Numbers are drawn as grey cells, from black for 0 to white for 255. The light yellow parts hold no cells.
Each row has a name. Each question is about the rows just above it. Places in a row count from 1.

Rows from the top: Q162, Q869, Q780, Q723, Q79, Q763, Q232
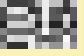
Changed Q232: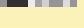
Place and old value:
10, [236]
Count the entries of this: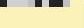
10
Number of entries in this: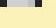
6

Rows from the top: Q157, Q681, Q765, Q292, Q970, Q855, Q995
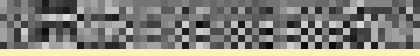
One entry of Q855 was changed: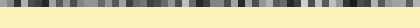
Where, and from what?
44, [191]
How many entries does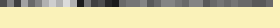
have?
39
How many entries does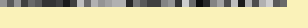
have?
41

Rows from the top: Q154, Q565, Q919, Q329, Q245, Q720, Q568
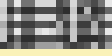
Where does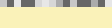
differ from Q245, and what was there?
14, [185]
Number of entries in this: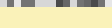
16
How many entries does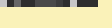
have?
14
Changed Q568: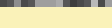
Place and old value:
1, [61]
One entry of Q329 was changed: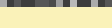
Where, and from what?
9, [171]

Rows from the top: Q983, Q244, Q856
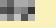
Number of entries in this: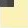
2
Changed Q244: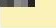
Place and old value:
5, [53]
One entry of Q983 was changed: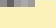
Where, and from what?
3, [170]

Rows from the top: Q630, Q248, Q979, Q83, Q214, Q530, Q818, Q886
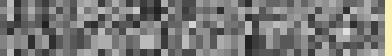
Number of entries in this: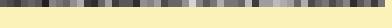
55
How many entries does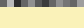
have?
12
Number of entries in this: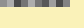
10
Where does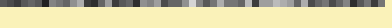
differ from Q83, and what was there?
19, [88]
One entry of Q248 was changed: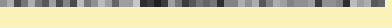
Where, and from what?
46, [75]

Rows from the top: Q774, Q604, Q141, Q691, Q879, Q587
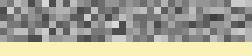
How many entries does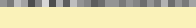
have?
28
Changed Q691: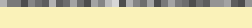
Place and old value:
4, [93]
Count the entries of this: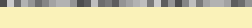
36
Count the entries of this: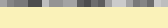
24

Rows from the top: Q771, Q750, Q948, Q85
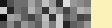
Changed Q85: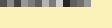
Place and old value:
3, [82]
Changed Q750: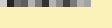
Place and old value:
6, [138]
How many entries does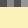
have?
4
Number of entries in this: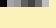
7

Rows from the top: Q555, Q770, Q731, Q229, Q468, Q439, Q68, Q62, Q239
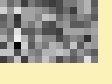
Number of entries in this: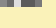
6
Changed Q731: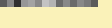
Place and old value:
4, [163]
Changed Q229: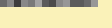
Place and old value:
4, [151]
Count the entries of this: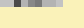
9
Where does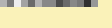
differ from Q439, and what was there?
4, [179]

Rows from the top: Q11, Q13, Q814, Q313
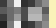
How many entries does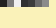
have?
7
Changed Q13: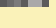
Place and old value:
4, [76]
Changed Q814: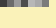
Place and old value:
6, [183]

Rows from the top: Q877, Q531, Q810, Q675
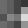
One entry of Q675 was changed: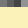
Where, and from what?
1, [107]
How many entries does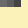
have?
3
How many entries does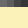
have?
4
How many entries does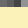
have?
4
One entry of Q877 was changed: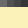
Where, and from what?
2, [94]
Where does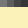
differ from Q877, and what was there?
1, [107]
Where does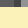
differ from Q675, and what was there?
1, [107]

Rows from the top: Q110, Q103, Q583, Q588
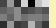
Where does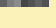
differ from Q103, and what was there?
2, [113]
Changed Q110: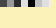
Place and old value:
4, [211]
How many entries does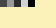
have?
5
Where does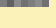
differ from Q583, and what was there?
6, [126]
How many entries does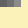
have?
3

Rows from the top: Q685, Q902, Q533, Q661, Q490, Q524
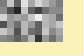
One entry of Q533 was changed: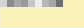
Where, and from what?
2, [153]
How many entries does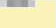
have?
5
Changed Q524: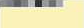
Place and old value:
9, [153]

